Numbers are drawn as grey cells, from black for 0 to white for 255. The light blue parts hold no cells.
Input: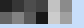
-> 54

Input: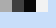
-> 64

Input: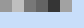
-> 191

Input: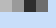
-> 154

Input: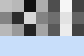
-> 184

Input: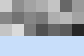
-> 143

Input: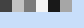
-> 194
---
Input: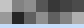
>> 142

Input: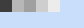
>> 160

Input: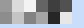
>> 243

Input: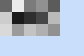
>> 123

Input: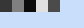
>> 12

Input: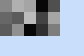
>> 165

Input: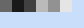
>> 64

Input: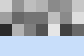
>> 190

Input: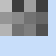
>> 159
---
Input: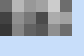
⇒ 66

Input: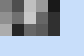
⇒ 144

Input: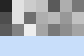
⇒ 78

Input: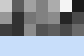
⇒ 151

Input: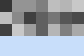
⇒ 190

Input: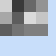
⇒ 167

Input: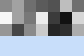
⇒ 247

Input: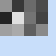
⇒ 35

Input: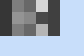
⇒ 54
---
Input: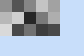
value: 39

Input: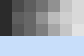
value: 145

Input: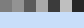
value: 169

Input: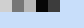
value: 184

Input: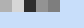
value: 46

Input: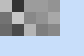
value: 136

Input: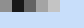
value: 99

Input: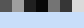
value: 8

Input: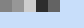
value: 205
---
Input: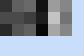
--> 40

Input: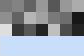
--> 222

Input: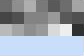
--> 185

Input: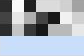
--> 44

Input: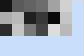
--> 44

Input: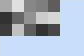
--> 60
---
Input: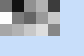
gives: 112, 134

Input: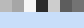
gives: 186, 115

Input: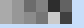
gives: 170, 63

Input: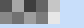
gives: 83, 231

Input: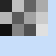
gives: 36, 224

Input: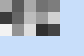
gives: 169, 68

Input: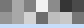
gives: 118, 118

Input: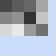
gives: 71, 112

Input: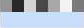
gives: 149, 122

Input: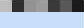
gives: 189, 27
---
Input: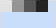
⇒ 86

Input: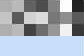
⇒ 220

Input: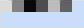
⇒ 130

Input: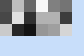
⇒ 213

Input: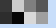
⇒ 159

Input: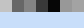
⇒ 152
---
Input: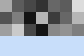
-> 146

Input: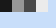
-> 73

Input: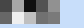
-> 113

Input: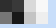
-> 196

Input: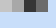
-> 54

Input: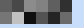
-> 37

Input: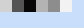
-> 141
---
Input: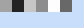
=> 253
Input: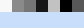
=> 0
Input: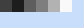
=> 178
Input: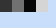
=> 7
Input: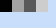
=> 89
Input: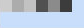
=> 139
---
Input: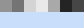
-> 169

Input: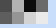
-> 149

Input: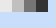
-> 192

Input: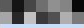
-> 81

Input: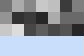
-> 71

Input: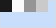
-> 250

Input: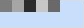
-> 44

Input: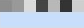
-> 184
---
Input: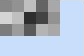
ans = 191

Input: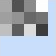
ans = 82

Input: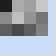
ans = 170

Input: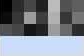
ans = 188

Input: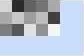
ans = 98

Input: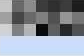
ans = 48

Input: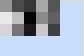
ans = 55
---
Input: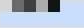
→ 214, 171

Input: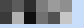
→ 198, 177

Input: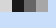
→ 214, 167

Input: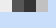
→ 237, 193

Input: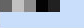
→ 193, 140

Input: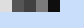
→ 222, 123

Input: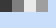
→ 233, 159
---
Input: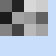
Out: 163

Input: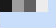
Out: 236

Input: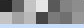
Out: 151

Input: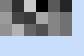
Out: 113

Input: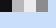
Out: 140

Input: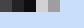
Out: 158

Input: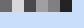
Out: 35
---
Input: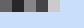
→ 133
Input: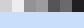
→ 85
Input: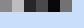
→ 73
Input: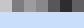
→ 87
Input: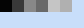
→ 105
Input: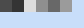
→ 143
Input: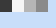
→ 245
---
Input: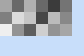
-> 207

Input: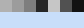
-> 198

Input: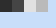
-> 69

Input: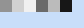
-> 106

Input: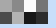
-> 179

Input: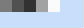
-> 50

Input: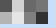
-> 229

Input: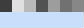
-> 157
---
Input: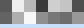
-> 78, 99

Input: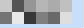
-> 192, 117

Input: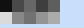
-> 94, 218

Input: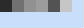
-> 198, 43

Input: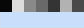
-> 73, 7

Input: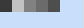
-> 78, 57
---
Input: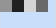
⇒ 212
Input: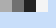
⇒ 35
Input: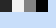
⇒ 131
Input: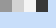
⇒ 244
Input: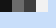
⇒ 62
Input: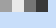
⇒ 117
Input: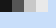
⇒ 200
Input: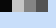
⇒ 132
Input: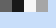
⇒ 246
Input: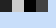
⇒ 2
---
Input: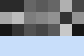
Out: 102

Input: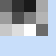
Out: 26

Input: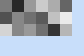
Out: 153

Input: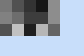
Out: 51

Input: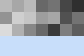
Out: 186

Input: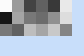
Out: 67
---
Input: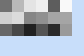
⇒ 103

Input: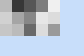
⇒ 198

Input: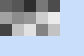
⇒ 67

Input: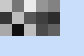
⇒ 169

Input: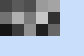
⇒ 20

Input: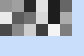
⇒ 73
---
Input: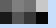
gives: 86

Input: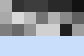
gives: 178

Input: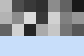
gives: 209

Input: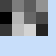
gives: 180

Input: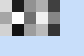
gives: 112

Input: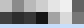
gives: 163

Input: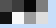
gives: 248

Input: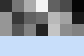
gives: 185

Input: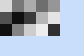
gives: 58

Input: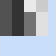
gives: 51
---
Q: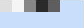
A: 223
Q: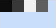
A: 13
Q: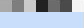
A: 169
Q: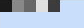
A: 27
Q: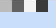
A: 187
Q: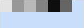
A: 227
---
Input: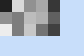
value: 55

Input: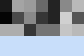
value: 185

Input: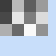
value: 155

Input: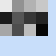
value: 200

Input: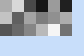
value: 32

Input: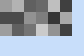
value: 64
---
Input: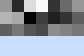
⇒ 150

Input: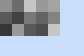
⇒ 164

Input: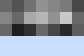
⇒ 71

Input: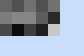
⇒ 113

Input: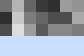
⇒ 147

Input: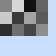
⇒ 100

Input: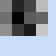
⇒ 187
